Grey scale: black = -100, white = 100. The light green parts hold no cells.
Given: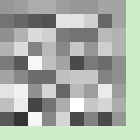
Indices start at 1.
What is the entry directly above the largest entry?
45
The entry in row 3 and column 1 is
13
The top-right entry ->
29
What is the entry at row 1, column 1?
18
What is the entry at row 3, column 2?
40
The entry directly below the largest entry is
-42
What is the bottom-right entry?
18
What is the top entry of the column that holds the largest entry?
18
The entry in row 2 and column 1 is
-10
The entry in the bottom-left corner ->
-31
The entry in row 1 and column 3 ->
35
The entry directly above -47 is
13
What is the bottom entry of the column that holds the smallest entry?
-59
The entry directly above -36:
35
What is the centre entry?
29
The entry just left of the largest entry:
35
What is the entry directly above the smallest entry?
84
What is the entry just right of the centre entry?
-42
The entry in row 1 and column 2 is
23

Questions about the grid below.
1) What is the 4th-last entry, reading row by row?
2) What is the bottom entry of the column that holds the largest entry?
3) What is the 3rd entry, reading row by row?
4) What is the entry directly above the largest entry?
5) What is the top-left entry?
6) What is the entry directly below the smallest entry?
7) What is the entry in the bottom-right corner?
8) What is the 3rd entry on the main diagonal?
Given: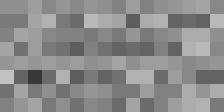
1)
23
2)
1
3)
23
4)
17
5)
12
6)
-5
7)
-5
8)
23

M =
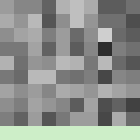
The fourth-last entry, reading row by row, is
22
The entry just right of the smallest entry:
-1
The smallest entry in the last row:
-44
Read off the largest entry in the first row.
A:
50
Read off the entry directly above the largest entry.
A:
-12
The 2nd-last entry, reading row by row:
34
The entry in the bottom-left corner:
-1
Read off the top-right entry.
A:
-12
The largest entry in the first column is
40
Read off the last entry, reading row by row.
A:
-17
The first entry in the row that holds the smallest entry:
-6
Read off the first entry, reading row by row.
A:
22
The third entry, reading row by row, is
5
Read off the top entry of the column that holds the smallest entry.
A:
-28
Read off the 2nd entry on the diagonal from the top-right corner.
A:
-12
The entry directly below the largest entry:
-65
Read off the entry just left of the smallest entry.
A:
5
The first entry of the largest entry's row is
11
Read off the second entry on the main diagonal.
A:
17
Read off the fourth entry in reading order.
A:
-23
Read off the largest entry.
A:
62
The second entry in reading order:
5

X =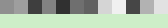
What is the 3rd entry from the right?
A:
-45
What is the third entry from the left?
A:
-51
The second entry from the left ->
24
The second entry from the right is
40

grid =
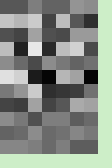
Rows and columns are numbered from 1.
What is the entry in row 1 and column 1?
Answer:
-32
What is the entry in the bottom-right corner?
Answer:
-27
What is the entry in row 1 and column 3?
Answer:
-1
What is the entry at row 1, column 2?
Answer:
-32
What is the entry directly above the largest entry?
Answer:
27
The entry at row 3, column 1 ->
-37
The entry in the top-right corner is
10
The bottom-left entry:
5
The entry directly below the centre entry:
-63
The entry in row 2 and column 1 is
54
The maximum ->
82
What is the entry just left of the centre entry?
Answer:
-79

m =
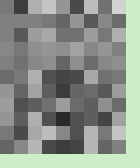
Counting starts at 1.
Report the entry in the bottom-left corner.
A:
-21
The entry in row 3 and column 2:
-31
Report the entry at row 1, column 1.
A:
-6
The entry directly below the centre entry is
-53
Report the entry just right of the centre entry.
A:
-42
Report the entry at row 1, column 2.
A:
-53
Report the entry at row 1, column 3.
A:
37
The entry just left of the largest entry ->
-11
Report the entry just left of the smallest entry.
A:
-37
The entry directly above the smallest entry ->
22
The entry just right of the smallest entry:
-37
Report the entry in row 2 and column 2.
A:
0
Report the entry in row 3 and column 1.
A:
0
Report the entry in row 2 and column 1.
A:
0
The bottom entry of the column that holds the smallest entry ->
-53
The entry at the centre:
-47
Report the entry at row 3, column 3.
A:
22
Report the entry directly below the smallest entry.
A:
6
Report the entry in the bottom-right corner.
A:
0
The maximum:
65

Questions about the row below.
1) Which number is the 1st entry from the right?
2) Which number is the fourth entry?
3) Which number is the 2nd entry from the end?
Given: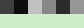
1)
18
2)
6
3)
-66
